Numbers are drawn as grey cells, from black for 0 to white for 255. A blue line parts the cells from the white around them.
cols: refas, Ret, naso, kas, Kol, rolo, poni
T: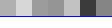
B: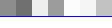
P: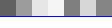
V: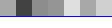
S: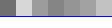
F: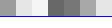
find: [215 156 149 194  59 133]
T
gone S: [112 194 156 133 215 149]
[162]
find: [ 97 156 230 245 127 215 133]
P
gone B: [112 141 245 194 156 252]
[238]
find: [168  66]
V

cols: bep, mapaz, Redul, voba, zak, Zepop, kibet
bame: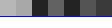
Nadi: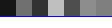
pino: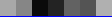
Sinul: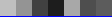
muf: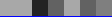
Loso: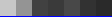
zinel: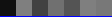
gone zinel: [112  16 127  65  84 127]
[120]
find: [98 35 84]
bame
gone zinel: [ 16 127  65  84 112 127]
[120]
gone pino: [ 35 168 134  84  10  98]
[176]
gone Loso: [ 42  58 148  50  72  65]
[199]
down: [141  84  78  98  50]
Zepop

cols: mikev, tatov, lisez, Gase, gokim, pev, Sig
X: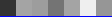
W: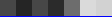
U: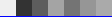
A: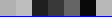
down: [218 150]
pev
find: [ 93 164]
U
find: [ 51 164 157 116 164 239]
X
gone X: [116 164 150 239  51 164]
[157]

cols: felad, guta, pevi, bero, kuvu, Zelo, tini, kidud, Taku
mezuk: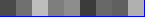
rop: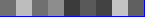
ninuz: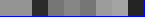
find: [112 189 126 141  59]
mezuk
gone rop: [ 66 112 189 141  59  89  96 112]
[196]
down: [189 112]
pevi
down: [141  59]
kuvu

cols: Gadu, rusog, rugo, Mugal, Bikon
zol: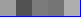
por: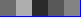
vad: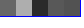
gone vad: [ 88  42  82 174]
[103]
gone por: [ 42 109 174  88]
[131]
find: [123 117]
zol
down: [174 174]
rusog

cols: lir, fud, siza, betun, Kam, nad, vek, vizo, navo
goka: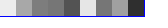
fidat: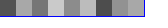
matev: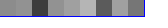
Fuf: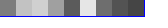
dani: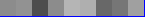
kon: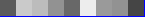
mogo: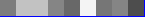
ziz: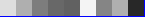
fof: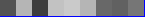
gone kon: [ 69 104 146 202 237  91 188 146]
[154]
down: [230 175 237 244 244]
nad
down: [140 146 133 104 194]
betun
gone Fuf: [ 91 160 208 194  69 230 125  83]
[110]
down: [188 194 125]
siza
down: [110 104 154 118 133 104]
vek
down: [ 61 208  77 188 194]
siza

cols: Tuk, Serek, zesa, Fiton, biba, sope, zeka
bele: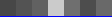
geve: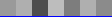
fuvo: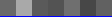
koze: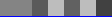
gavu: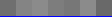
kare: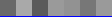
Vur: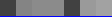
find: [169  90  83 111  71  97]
fuvo
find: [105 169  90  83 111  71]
fuvo
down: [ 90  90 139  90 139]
zesa
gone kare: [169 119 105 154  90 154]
[146]

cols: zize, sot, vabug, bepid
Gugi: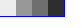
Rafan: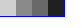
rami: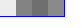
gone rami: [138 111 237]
[131]
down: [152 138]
sot

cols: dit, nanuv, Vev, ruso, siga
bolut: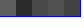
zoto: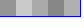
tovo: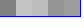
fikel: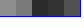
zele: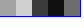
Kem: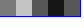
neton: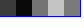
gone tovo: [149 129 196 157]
[189]
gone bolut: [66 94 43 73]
[81]
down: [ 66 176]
siga
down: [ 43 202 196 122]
nanuv

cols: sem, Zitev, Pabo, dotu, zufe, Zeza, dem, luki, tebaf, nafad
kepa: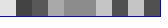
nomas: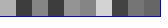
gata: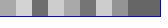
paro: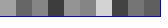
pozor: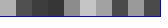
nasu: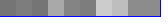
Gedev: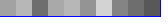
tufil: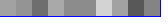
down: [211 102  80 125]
Zitev
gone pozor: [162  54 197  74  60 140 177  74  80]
[154]
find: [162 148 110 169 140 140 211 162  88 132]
tufil
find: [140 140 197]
kepa
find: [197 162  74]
pozor
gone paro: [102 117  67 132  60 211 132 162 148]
[95]
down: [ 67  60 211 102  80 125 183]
Zitev

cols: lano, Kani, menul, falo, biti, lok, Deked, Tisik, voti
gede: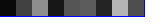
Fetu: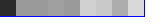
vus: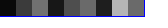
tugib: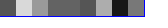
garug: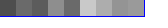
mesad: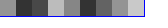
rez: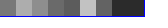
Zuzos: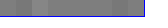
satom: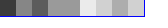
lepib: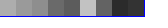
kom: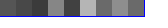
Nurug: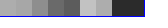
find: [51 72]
mesad
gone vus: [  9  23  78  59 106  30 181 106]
[113]
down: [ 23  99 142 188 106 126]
falo
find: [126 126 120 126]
Zuzos
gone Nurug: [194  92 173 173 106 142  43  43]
[167]
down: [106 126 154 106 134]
falo
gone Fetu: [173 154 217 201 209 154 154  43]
[160]

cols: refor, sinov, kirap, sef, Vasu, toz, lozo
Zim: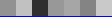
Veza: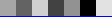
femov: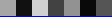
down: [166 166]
refor
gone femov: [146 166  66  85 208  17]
[9]
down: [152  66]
sef

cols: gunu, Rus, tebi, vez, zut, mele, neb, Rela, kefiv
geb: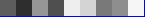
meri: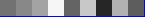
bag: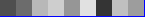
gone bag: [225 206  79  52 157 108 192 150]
[184]
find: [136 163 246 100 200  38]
meri

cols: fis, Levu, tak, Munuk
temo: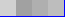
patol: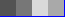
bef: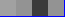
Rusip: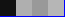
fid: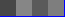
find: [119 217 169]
patol
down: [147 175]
Levu
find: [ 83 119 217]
patol
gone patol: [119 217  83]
[169]
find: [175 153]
Rusip
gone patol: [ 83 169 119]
[217]
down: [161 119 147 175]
Levu

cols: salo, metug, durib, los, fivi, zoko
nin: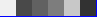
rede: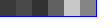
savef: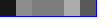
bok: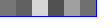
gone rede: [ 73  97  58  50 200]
[133]
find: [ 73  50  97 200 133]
rede
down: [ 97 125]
los

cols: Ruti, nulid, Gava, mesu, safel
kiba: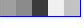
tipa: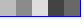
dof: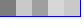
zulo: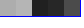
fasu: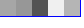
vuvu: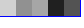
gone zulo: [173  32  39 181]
[75]
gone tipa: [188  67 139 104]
[221]
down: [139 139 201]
nulid
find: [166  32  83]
vuvu
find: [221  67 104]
tipa
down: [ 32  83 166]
Gava
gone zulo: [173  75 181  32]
[39]

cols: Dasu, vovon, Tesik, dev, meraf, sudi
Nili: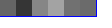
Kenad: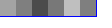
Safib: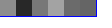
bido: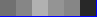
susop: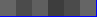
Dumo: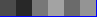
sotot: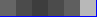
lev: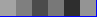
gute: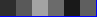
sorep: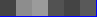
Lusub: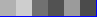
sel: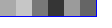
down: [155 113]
Tesik
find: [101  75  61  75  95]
sotot
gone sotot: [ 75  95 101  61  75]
[184]
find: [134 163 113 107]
Nili
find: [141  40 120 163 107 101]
Safib
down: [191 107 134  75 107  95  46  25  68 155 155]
meraf
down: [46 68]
Dasu

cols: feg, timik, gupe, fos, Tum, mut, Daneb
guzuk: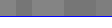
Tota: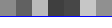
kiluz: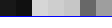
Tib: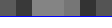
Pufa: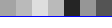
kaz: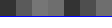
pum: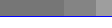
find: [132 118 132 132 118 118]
guzuk
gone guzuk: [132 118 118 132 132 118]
[126]
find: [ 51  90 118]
kaz
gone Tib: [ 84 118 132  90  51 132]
[57]
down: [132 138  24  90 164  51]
feg

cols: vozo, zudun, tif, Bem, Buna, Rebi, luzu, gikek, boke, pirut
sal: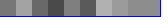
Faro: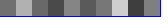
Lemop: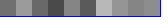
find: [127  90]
sal
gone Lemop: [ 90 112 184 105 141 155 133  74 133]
[149]
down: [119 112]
vozo

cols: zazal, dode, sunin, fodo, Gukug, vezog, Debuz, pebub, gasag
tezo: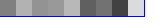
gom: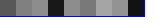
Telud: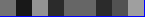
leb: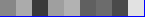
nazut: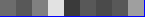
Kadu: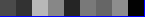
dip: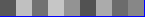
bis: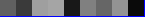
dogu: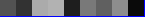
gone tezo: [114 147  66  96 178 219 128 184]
[153]
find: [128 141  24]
gom
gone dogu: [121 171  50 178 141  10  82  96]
[30]
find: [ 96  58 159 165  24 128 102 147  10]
bis

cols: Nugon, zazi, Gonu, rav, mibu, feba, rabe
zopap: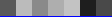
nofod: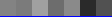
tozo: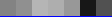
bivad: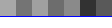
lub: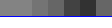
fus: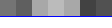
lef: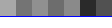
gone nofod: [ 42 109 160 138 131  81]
[123]
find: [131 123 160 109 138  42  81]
nofod
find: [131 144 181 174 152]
tozo

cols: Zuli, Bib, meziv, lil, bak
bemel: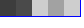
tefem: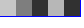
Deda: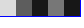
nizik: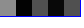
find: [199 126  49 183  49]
tefem
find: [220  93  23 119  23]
Deda

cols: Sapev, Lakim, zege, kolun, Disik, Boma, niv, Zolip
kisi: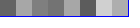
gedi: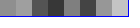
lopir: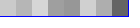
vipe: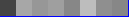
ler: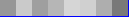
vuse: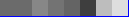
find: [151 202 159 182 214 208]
ler
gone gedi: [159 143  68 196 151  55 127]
[84]

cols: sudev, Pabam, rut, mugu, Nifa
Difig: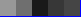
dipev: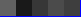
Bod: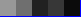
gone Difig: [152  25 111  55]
[69]
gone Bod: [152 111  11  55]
[33]
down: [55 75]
mugu
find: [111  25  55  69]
Difig

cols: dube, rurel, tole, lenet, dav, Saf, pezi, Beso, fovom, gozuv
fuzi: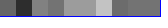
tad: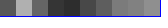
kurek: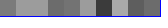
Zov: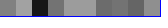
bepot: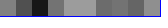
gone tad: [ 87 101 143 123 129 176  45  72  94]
[53]
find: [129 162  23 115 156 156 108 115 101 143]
Zov
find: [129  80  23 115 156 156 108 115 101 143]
bepot
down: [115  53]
lenet
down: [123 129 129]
dube

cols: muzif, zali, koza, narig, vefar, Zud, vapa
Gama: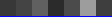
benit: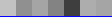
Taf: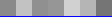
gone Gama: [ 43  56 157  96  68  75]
[62]
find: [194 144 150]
Taf
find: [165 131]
benit
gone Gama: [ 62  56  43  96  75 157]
[68]
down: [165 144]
koza

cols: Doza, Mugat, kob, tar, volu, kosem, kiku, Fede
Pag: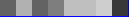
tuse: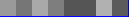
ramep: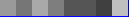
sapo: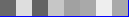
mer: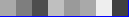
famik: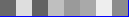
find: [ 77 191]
mer
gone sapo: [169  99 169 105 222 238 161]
[198]
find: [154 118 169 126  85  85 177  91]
tuse
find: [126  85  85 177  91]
tuse
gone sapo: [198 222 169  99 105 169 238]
[161]

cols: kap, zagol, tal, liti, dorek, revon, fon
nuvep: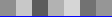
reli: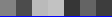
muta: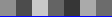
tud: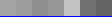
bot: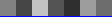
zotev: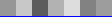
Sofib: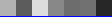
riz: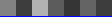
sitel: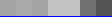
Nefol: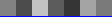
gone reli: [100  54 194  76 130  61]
[186]
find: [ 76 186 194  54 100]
reli
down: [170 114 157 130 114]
revon

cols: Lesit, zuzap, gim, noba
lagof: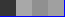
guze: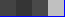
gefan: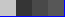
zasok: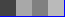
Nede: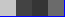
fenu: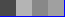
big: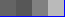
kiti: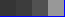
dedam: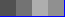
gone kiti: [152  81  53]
[60]
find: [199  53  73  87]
gefan

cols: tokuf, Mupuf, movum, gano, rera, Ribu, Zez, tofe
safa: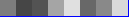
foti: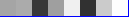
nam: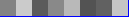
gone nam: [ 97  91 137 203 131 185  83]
[197]
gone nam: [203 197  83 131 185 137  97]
[91]
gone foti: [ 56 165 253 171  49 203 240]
[159]

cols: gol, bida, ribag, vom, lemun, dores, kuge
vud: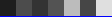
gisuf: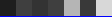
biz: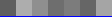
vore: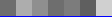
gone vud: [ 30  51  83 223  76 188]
[70]
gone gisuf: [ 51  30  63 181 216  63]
[57]
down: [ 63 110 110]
vom
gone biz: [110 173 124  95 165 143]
[102]

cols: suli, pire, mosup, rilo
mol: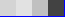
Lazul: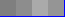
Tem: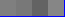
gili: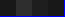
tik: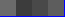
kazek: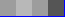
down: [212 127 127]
suli
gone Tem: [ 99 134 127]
[120]
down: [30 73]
mosup
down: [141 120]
pire

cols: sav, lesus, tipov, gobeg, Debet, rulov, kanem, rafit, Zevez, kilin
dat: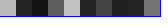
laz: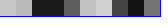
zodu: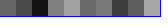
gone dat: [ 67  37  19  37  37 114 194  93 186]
[31]
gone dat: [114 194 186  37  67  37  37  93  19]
[31]
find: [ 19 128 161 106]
zodu
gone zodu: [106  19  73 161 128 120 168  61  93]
[100]
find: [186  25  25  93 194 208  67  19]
laz

